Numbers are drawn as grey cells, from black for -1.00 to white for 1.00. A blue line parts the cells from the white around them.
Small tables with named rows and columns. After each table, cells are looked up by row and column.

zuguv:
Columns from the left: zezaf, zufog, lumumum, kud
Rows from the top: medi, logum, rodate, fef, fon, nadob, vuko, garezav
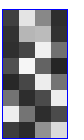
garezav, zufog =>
-0.66
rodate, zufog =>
-0.45
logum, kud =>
-0.61
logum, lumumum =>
0.47
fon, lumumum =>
0.86
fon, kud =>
-0.09
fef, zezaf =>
-0.37
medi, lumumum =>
0.07

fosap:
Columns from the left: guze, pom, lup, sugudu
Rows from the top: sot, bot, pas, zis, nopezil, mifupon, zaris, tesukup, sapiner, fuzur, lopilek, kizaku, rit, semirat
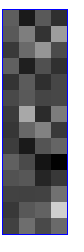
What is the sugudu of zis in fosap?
-0.62
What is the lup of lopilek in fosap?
-0.71
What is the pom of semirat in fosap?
-0.14
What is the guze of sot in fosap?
-0.26
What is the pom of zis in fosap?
-0.76
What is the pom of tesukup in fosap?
-0.19
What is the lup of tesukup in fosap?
0.02
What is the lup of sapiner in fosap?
-0.34
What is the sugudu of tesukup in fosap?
-0.55
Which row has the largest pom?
zaris

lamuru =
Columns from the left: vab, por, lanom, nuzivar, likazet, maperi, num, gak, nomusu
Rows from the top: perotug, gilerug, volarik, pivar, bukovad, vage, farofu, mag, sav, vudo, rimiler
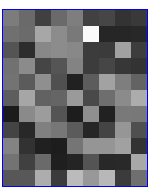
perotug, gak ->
-0.60
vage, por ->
0.30
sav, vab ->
0.03
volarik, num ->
-0.54
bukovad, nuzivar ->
-0.37
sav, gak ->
0.26
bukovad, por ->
-0.29
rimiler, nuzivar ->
-0.54
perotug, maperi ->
-0.49
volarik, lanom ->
0.07
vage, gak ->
0.09

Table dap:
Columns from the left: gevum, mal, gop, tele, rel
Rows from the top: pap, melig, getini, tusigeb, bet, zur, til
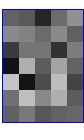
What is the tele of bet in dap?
0.48
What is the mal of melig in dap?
0.02
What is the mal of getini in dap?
-0.08
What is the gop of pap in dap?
-0.70
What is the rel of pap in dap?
0.13
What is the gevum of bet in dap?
0.53
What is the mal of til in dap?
-0.05
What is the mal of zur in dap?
0.49
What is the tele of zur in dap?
0.37
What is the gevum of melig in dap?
0.08
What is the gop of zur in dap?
0.07
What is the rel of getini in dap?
-0.03
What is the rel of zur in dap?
-0.29
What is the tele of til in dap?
-0.23
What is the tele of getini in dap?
-0.61
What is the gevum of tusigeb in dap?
-0.86
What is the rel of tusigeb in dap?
-0.23
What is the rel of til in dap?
-0.19

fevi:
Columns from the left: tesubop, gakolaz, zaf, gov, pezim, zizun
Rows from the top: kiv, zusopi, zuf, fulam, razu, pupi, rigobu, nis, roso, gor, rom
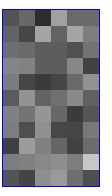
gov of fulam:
-0.27
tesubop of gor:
-0.02
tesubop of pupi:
-0.29
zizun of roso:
-0.15
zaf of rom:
0.11
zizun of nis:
-0.05
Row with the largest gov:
kiv

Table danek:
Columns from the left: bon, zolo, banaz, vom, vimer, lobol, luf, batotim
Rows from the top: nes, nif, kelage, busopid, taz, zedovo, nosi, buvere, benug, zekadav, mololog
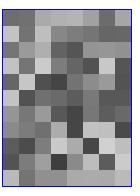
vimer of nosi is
-0.46
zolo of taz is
0.55
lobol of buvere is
0.51
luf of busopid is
0.57
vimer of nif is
-0.02
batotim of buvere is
-0.42
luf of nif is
-0.20
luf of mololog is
0.33
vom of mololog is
0.13
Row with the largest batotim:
zekadav

